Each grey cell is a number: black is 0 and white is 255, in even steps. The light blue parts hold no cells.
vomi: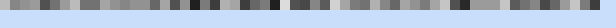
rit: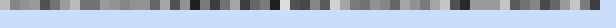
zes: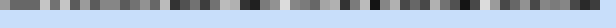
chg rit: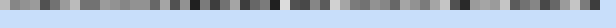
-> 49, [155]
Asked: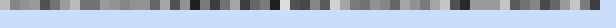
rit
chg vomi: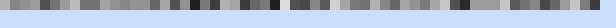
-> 1, [187]
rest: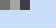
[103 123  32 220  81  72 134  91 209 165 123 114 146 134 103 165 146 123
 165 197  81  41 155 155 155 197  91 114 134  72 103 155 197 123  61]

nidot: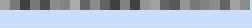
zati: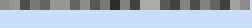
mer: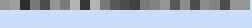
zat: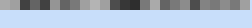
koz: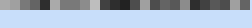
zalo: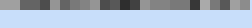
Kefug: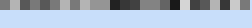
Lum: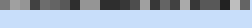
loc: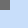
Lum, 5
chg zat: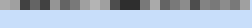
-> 13, [55]
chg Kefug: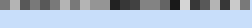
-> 20, [65]

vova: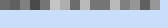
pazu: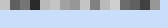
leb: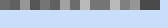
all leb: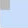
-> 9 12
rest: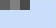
[117 196 174 108 186 117 117 186 128 150  96 150]
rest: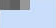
[ 85 117  96 162 108 186 117 117 186 128 150  74  74]
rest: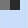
[186 196 162 150 196 128 186 207 108  96  65 150]
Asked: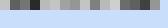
pazu
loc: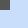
leb, 4
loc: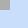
vova, 7

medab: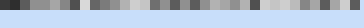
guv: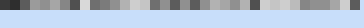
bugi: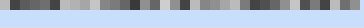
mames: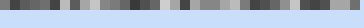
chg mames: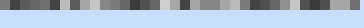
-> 32, [68]
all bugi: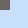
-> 4 13 16 28
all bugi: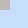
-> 1 7 20 24 34
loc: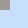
guv, 4
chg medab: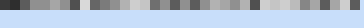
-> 7, [134]

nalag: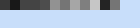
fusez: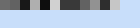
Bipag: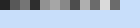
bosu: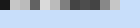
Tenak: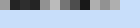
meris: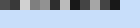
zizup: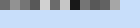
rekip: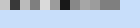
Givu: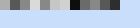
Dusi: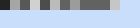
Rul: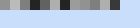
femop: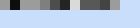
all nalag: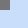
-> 7 12
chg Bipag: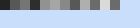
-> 8, [77]

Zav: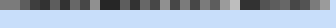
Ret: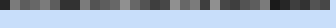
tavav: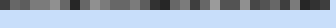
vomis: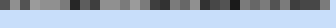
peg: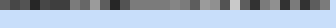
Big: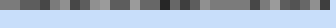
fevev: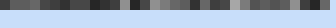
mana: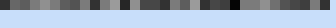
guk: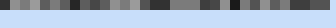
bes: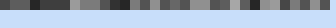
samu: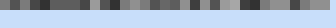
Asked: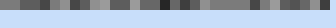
Big
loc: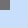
mana, 28
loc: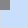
peg, 18

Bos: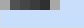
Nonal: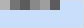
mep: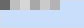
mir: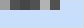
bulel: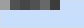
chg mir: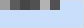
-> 2, [81]
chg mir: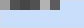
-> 6, [81]
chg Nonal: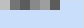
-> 1, [179]
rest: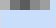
[92]

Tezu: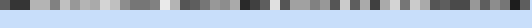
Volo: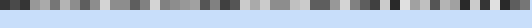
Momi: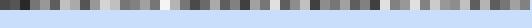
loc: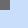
Momi, 21
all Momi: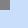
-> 14 24 37 40 43 53
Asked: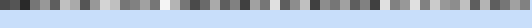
Momi
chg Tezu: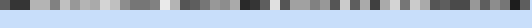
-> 26, [64]

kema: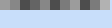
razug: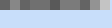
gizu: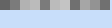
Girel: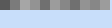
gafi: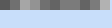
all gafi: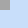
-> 3
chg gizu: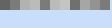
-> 11, [112]
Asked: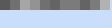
gafi
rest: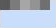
[156 135 112 147 135 156]
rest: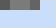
[147 196]

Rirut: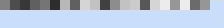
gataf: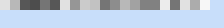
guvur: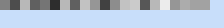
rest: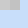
[117 141 184 162 129 129 236 117 225 172 247]
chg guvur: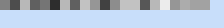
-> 14, [203]
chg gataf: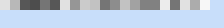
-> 13, [184]
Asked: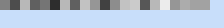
guvur
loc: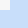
gataf, 21
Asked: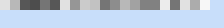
gataf
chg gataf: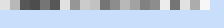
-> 16, [129]

